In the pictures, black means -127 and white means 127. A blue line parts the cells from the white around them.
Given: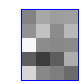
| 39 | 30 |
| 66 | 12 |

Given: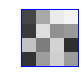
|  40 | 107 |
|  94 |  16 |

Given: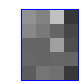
|   2 |  64 |
|  -6 | -26 |

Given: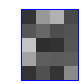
|  24 |  49 |
| -24 | -50 |

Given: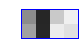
| -89 |  73 |
| -88 | 108 |

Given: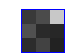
| -52 |  72 |
| -85 | -88 |
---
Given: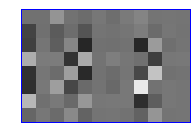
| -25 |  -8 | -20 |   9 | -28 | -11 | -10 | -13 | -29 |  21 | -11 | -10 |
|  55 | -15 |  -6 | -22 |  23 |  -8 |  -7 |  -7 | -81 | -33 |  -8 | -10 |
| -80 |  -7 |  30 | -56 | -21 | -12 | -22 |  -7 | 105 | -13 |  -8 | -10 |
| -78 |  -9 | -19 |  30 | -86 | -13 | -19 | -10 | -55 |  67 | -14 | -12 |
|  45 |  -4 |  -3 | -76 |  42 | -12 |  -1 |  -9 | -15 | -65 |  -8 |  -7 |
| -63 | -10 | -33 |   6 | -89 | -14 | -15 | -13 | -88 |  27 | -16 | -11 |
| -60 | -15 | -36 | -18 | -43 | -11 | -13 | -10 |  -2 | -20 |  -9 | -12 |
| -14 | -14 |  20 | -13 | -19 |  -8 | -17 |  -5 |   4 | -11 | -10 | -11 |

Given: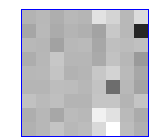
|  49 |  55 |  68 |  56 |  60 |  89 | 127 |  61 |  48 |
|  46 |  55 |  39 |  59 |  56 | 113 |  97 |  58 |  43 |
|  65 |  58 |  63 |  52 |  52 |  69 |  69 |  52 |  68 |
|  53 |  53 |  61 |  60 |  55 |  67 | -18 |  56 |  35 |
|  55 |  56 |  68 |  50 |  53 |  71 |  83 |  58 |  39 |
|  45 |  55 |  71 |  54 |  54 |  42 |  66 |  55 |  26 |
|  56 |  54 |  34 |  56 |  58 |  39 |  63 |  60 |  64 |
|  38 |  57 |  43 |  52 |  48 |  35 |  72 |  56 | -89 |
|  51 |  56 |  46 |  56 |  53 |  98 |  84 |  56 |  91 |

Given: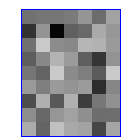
|   43 |  -27 |   64 |   40 |   35 |  -57 |   37 |
|   13 |  -23 |   22 |   34 |   15 |  -18 |  -17 |
|  -50 |   48 |  -39 |   48 |  -66 |   -8 |   17 |
|   25 |   -1 |   26 |   20 |   27 |  -82 |    6 |
|  -10 |  -28 |   74 |   10 |   -1 |  -37 |   74 |
|  -34 |    8 |   51 |   27 |  -32 |  -74 |   19 |
|  -15 |   73 |   12 |    8 |   54 |   50 |   26 |
|  -77 |   20 | -122 |  -31 |  -22 |   42 |   23 |
|  -14 |  -10 |  -10 |   -5 |   21 |  -19 |   34 |

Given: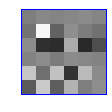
| -37 |  74 | -33 |  50 |  -1 |  13 |
|  70 | -16 |  65 | -77 |  58 |  11 |
|   3 |  12 |  -3 |  11 |   7 |   3 |
|  12 | -80 | -83 |  43 | -86 | -49 |
| -12 | 119 | -29 |  14 |  -2 | -14 |
|  -1 |   8 |   4 |   7 |  11 |   5 |

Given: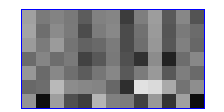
|   20 | -113 |   30 |  -48 |  -66 |   53 |    0 |   -3 |  -62 |   25 |  -75 |   33 | -114 |
|  -23 |  -18 |   57 |   12 |    7 |    4 |  -24 |  -81 |   97 |   90 |   42 |  -12 |   14 |
|   23 |  -21 |    8 |  -16 |  -35 |   -9 |    7 |  -38 |   -4 |   25 |  -39 |   -1 |  -21 |
|  -20 |    5 |  -18 |   -5 |  -61 |  -39 |   -6 |  -47 |  -78 |   12 |  -93 |  -18 |    8 |
|   27 |   -4 |   27 |  -11 |  -29 |  -22 |   -4 |  -52 |  -17 |   23 |  -40 |    0 |  -24 |
|   36 |  -17 |   11 |   -5 |  -51 |   -3 |    8 |  -52 |  -14 |   26 |  -42 |   -5 |  -20 |
|   32 |   -5 |    3 |   -6 |  -35 |    1 |    5 |  -67 |   -1 |   29 |  -38 |    7 |  -44 |

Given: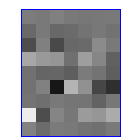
|    2 |  -19 |   -4 |   -6 |  -12 |  -15 |   -6 |
|  108 |  -50 |    5 |   -8 |   27 |   22 |   43 |
|  -11 |  -16 |   -6 |  -10 |  -11 |  -28 |   -8 |
|  -13 |    1 | -104 |   52 |   17 |  -57 |  -80 |
|  -14 |  -26 |  -25 |  -33 |   -4 |  -12 |  -33 |
|   39 |   25 |   21 |  -15 |   30 |    6 |  -30 |
|  -50 |    0 |  -54 |  -23 |  -21 |   11 |   -6 |
|  -22 |   -6 |  -23 |  -20 |  -12 |   -7 |  -13 |
|   -3 |   -6 |    0 |   -6 |   -8 |   -7 |   -6 |

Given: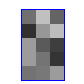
| -12 |  -7 |  28 |
|  28 | -11 | -75 |
|  28 | -37 | -65 |
| -79 |  23 |  61 |
| -15 |  64 | -27 |
